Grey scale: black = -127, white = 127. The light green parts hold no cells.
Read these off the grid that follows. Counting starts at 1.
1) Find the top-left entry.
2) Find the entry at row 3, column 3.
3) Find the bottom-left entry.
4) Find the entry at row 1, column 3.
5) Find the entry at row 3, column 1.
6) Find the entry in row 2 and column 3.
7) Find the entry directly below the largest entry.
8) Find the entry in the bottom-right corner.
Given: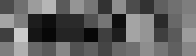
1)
-51
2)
-106
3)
-1
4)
28
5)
-64
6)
-98
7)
48
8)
7

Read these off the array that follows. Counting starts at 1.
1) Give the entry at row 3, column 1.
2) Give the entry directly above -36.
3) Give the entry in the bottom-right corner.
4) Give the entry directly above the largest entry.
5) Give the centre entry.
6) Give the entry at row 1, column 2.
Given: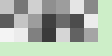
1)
116
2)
68
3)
37
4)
-36
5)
-63
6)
-8

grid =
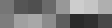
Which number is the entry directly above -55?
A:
47
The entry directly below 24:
-34
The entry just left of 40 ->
32
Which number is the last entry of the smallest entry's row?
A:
-55
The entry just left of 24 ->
-21

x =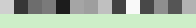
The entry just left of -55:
121
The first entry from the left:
79
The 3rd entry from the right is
14
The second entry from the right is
-42

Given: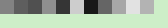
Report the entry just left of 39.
-26
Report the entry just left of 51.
98
